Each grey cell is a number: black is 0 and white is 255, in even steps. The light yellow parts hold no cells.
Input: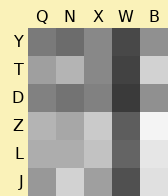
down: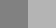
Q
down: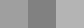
Q

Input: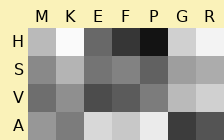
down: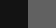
P
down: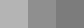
K

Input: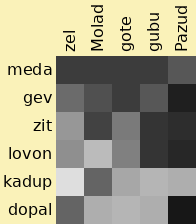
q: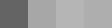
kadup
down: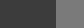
gote
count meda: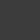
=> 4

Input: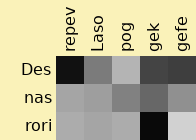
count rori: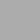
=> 2
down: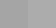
repev
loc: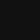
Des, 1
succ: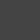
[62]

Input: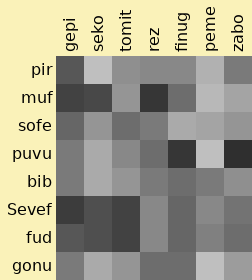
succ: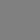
[109]
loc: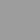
gonu, 7
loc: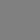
fud, 6
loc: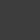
Sevef, 1
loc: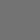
Sevef, 7

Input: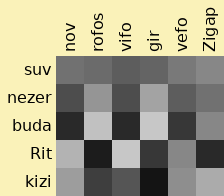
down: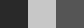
vifo
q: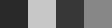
buda

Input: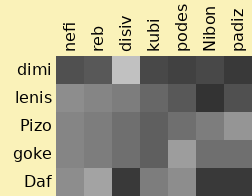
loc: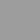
goke, 5
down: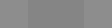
nefi
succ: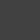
[72]
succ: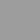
[111]

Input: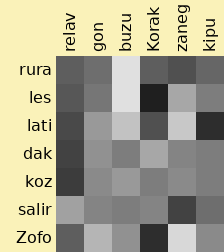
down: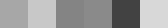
zaneg
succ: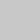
[45]
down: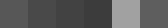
relav
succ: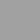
[132]
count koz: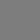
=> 2
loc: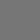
les, 2

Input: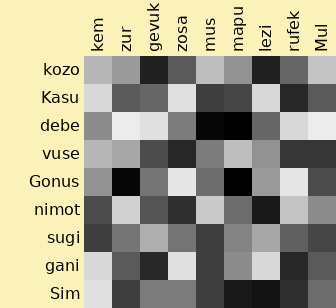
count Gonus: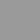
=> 1
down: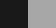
lezi
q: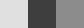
gani
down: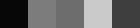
mus
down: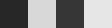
rufek
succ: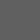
[70]

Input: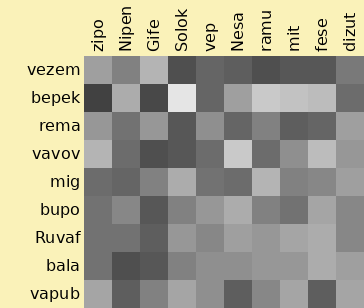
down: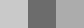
Nesa
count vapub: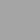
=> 4
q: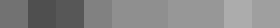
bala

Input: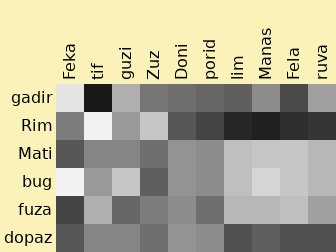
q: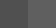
dopaz
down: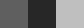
lim
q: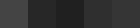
Rim
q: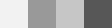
Rim

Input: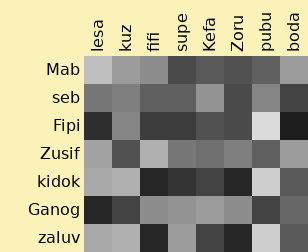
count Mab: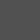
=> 1
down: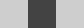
pubu

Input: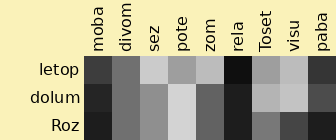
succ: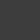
[112]
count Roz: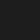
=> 3
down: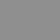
sez
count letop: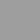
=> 2
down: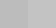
visu

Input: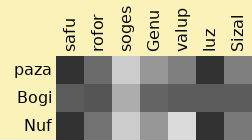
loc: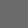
paza, 2
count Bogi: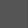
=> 1
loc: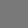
Nuf, 7
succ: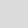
[50]
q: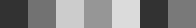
Nuf
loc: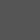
Bogi, 2

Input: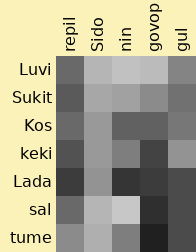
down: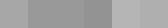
Sido
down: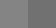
gul
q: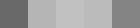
Luvi
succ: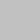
[187]
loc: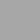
Sukit, 2

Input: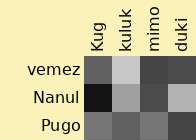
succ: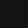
[160]
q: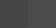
vemez
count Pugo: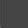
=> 1
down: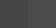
mimo

